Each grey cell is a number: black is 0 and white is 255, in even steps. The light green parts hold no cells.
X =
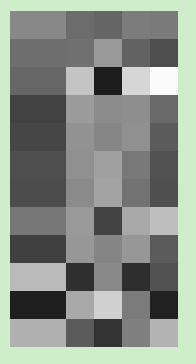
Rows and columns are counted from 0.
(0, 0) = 136
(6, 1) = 76
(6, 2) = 138
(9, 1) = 186
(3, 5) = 105
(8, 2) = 151
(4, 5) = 91
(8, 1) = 64
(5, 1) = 78
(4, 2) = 146
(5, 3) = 160
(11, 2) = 91
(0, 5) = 122
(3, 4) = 142
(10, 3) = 208
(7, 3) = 66
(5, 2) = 144
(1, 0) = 110
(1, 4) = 98
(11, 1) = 176
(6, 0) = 76

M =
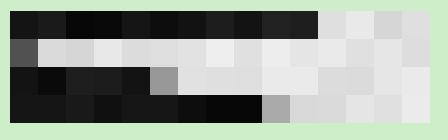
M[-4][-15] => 20
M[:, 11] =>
[223, 234, 220, 218]
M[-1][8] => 7
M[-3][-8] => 238
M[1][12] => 224
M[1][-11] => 220
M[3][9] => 170
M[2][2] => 30
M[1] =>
[81, 218, 214, 232, 220, 222, 226, 238, 224, 237, 229, 234, 224, 230, 221]
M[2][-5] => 234
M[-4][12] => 233
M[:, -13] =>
[7, 214, 30, 25]
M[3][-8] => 7
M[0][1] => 26
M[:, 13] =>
[214, 230, 230, 224]
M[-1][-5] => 217
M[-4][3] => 9

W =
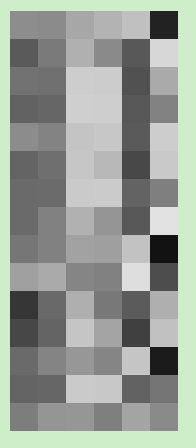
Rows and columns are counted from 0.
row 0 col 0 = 141
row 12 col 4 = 197
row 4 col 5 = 205
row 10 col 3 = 120
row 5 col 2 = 198
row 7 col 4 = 88
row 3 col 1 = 102
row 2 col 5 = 170
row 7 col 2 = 177
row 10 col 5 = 175
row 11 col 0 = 71
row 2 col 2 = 205
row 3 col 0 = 98
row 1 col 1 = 122
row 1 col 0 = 90
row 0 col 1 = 139
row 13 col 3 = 200
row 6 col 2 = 202
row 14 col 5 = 138
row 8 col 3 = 159
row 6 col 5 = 127
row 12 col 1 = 132
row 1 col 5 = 215
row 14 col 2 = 150
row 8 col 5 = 18
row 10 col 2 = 175
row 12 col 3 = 133

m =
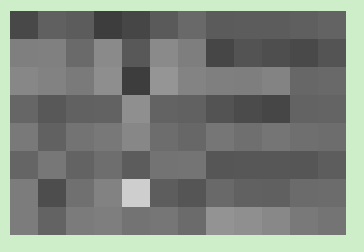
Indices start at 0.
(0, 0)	72
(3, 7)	83
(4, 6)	103
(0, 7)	91
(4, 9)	117
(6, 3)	130
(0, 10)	95
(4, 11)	109
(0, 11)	99
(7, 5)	118
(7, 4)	115
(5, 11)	93
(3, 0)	102
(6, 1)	77
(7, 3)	126
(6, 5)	93
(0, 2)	92
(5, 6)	116
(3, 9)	70
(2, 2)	122
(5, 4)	92
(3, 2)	97
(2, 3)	142
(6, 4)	206
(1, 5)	138
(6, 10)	107
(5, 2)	99
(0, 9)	92
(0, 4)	70
